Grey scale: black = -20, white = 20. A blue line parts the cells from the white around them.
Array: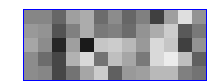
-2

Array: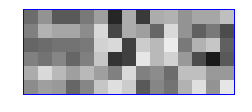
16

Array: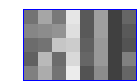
-4

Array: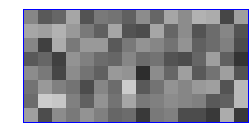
-11

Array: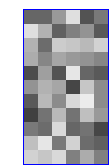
0

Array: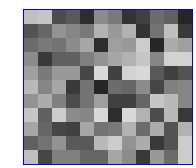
12
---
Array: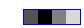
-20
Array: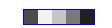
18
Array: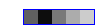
-18
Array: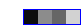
2
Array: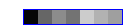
-4
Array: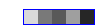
-1
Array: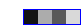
7
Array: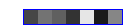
-2
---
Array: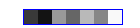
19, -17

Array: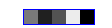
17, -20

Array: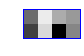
17, -20

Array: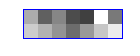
20, -10

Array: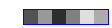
15, -13

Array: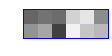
18, -10
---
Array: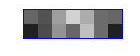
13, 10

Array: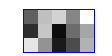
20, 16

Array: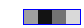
14, 5

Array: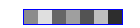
15, 10

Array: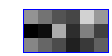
13, 7

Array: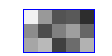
18, 9
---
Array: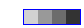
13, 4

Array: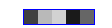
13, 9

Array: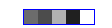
20, 8

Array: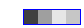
16, 11

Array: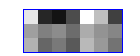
20, 16

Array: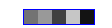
11, 4
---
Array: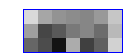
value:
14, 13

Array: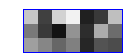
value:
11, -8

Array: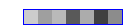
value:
12, 2

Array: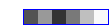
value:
-7, 19

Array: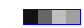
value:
-17, 5

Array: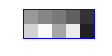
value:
4, -15

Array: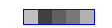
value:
10, 8
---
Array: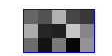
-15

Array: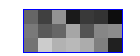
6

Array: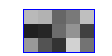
-3

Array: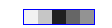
-15

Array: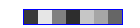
-13

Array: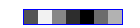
-13
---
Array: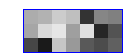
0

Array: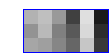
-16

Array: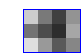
3

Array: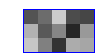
-9

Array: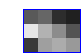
-15

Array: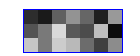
4
